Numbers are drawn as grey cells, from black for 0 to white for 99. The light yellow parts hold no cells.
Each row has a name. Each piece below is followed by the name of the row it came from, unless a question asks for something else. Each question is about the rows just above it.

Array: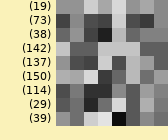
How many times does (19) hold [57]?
3
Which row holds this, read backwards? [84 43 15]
(29)
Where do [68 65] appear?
(150)
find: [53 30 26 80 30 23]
(73)
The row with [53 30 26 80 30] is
(73)
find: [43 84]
(29)
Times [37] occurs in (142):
4

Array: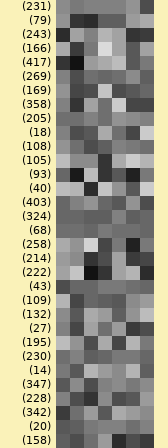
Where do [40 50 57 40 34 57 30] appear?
(403)
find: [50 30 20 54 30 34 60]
(228)

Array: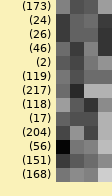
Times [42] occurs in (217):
1
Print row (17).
[38 31 31 69]
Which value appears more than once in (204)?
[27]
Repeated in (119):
[42]

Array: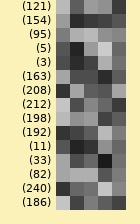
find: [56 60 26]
(198)
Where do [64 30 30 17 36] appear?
(163)
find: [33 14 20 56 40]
(11)

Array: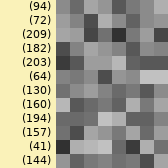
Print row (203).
[23 34 61 61 71 38 34 34]
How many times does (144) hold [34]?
0
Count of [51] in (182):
3

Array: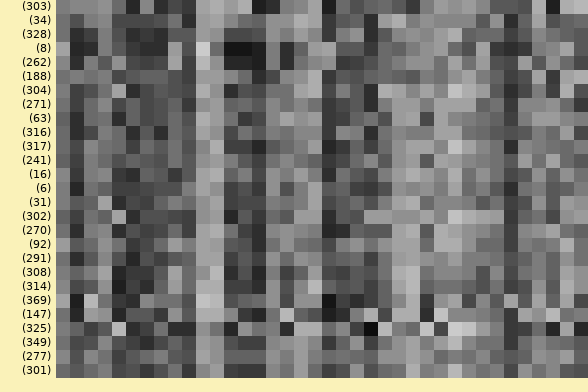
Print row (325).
[48 38 25 34 71 18 25 44 18 18 56 44 15 56 44 48 18 67 67 41 52 25  5 71
 48 41 75 28 79 75 60 48 22 25 41 15 63 15]
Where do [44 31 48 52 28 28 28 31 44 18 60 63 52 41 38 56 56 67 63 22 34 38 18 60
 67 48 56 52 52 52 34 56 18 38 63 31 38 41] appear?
(34)

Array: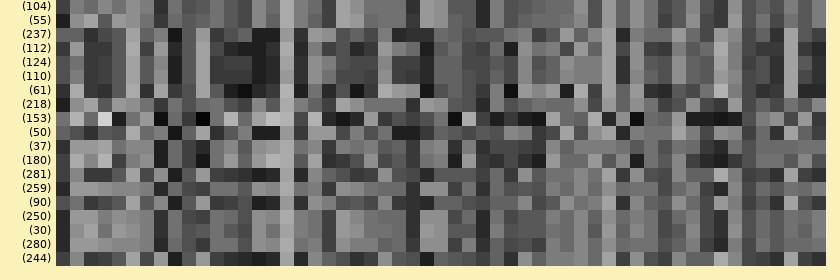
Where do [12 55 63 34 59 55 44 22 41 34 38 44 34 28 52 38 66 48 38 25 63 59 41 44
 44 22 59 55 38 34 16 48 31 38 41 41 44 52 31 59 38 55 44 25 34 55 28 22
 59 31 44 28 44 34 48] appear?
(55)
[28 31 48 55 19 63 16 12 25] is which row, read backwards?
(124)
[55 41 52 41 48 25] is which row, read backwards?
(280)

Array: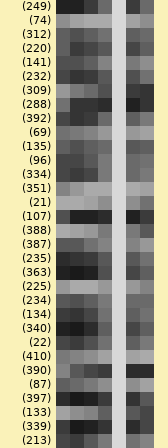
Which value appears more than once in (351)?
[66]
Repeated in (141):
[31]
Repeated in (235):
[34]

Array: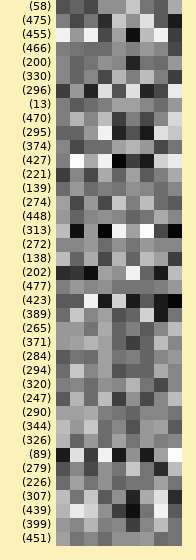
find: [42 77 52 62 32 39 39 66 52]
(294)
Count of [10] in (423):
3

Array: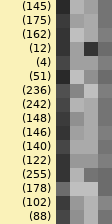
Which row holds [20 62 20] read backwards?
(12)
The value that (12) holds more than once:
[20]
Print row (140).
[27 66 66 45]
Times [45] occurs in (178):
0

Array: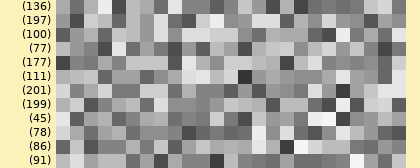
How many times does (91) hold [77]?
1
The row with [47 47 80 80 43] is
(201)
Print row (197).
[59 30 80 73 40 73 59 86 43 33 80 92 55 59 86 86 37 69 55 83 59 55 33 63
 55]

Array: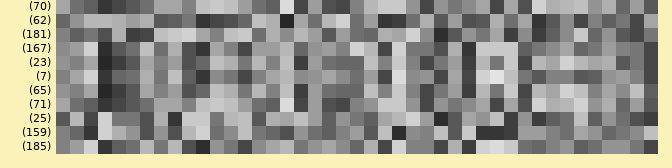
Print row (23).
[57 50 64 15 24 34 64 50 61 31 40 74 68 46 71 50 74 24 61 43 40 40 74 50
 78 50 27 46 61 24 71 46 78 27 71 64 81 71 64 68 34 46 27]
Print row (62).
[40 57 71 71 68 61 68 34 37 46 21 27 31 40 74 68 15 64 43 71 81 43 61 21
 24 43 68 34 61 31 34 68 43 64 21 34 54 27 50 37 46 27 64]
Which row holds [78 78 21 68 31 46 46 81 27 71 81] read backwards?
(167)
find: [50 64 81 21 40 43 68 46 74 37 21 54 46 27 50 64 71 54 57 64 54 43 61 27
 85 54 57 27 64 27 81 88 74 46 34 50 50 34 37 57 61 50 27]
(7)
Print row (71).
[64 43 37 21 27 34 43 64 64 50 74 78 74 61 43 37 85 27 61 31 27 50 57 78
 78 57 27 57 46 54 64 27 64 31 81 68 71 81 57 68 40 61 34]
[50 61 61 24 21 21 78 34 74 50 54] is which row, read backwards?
(159)
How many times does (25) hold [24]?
3

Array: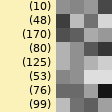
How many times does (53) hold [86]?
2
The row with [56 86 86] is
(53)
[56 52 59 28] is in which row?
(10)
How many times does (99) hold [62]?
1
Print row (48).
[24 73 44 83]

